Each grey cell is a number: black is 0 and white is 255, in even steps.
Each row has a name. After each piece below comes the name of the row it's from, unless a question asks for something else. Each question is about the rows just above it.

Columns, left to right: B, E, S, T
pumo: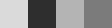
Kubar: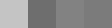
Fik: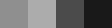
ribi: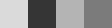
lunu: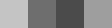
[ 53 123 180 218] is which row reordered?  ribi
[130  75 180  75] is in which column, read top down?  S
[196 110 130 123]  Kubar

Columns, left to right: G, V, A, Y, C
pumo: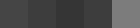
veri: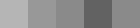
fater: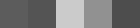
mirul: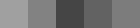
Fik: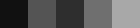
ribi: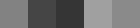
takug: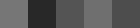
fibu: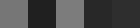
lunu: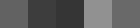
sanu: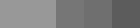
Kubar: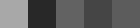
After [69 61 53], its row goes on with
[ 61 124]
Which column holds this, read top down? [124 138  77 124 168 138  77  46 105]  C
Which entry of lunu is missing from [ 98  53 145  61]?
[105]
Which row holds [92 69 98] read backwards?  Kubar
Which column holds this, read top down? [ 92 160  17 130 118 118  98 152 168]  G
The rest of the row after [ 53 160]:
[138]
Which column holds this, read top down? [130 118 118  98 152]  G

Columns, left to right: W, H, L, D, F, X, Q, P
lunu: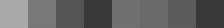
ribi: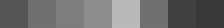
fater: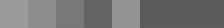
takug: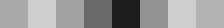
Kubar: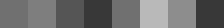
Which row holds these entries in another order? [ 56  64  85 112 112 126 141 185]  ribi
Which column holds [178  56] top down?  P
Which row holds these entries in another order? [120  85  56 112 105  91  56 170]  lunu
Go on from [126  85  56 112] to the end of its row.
[185 141  56]
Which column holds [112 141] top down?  H
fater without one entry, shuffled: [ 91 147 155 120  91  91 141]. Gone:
[99]

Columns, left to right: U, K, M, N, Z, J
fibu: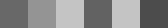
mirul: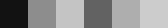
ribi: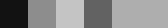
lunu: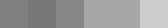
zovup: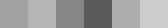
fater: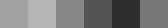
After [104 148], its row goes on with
[196  98 196  76]
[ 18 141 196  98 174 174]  ribi
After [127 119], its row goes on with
[134 167 167 204]
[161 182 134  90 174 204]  zovup
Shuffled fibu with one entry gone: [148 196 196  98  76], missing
[104]

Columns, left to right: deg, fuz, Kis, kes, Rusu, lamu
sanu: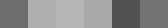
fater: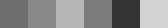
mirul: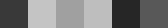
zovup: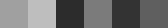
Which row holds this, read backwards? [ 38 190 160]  mirul
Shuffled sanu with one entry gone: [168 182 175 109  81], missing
[115]
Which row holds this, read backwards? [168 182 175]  sanu
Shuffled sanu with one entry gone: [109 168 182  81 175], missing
[115]

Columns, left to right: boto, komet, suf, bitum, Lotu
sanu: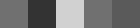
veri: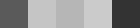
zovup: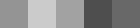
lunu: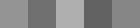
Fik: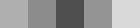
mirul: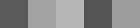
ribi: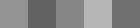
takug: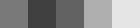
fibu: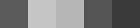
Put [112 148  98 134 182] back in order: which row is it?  ribi
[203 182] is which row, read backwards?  veri
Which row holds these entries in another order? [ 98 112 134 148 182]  ribi
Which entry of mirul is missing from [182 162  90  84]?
[156]
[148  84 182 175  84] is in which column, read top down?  bitum

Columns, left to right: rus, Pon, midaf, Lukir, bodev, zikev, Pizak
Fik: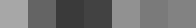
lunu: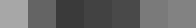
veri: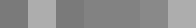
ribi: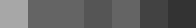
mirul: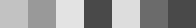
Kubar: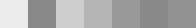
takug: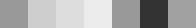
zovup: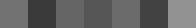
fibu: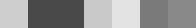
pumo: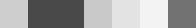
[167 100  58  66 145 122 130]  Fik
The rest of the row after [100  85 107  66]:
[145]
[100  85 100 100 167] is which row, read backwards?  ribi
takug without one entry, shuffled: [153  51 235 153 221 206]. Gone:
[161]
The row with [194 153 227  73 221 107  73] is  mirul
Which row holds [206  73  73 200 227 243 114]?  pumo

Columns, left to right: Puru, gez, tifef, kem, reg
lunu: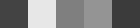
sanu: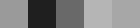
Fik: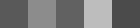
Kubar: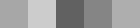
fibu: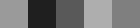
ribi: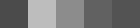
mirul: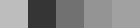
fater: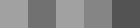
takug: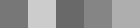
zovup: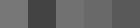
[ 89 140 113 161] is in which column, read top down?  tifef
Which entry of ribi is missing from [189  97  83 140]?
[75]
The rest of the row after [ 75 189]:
[140  97  83]
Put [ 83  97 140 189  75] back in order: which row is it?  ribi

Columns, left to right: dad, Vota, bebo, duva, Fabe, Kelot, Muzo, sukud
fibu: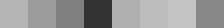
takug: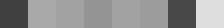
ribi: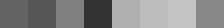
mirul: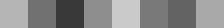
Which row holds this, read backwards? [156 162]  takug
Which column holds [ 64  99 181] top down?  dad
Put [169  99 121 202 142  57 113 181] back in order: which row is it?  mirul
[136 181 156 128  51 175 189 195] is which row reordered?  fibu
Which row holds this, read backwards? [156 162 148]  takug

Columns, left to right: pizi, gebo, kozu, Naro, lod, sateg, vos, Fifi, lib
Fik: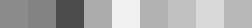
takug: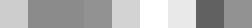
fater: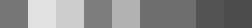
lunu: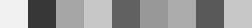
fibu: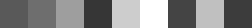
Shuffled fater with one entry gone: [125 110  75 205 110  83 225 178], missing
[118]
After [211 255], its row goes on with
[233  97 146]
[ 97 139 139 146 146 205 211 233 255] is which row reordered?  takug
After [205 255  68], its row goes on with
[192  60]

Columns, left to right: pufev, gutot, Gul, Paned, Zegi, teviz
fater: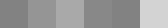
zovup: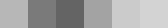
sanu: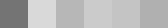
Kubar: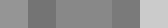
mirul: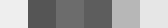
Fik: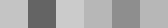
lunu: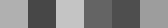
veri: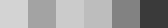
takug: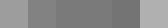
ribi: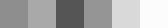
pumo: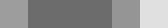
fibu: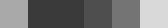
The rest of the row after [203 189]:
[130  58]
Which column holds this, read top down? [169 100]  Gul
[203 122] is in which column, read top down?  Gul
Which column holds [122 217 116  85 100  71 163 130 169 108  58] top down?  gutot

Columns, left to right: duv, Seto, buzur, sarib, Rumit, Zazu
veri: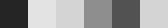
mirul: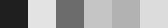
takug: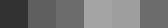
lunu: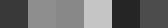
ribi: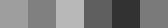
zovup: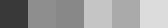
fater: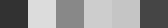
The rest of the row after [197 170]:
[220]
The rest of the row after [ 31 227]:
[108 197 178 220]
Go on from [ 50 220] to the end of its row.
[136 205 197  69]
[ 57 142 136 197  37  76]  lunu
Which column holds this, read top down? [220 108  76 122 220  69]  Zazu
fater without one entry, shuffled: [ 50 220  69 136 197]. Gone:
[205]
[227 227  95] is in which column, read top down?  Seto

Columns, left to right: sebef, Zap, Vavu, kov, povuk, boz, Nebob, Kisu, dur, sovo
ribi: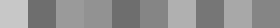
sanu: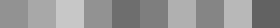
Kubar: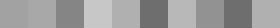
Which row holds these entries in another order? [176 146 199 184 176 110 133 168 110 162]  Kubar
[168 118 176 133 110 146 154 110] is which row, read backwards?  ribi
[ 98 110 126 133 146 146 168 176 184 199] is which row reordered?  sanu
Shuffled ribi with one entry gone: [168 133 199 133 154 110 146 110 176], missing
[118]
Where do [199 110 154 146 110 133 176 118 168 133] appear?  ribi
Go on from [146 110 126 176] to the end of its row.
[133 184  98]
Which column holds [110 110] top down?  povuk

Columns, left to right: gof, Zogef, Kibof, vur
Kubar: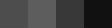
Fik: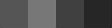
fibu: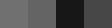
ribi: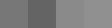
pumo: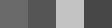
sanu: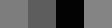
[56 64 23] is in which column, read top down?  Kibof
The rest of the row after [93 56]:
[17]

